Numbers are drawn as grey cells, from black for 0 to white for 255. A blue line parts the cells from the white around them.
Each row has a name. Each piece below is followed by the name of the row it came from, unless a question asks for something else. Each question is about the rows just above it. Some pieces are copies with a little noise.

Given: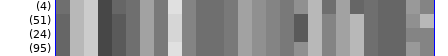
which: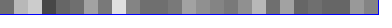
(4)
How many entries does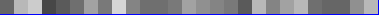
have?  27
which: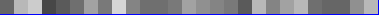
(51)
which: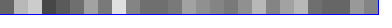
(95)

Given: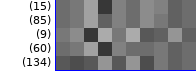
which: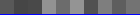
(134)
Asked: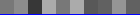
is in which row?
(9)
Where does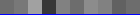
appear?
(15)
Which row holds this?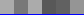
(9)
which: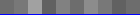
(85)
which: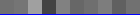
(60)

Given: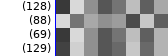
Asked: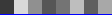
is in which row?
(128)
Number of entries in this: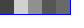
5
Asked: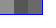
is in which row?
(129)

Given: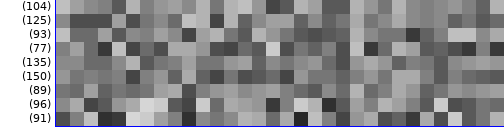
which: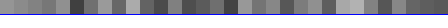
(150)
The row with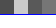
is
(91)
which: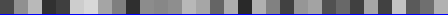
(91)
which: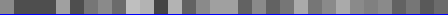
(125)
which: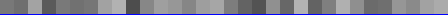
(89)

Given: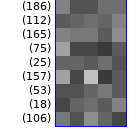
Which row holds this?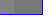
(165)
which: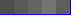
(53)
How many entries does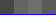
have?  4
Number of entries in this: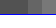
4

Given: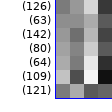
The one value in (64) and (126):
[123]
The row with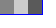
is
(80)
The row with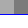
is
(64)
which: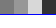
(126)
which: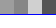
(80)
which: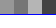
(142)
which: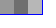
(142)

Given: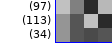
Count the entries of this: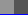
2
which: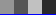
(113)
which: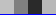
(97)
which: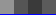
(34)

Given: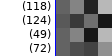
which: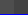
(72)
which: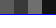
(124)
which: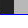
(118)
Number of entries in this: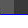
2

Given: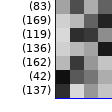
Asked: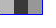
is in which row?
(162)
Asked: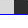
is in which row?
(119)
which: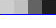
(169)

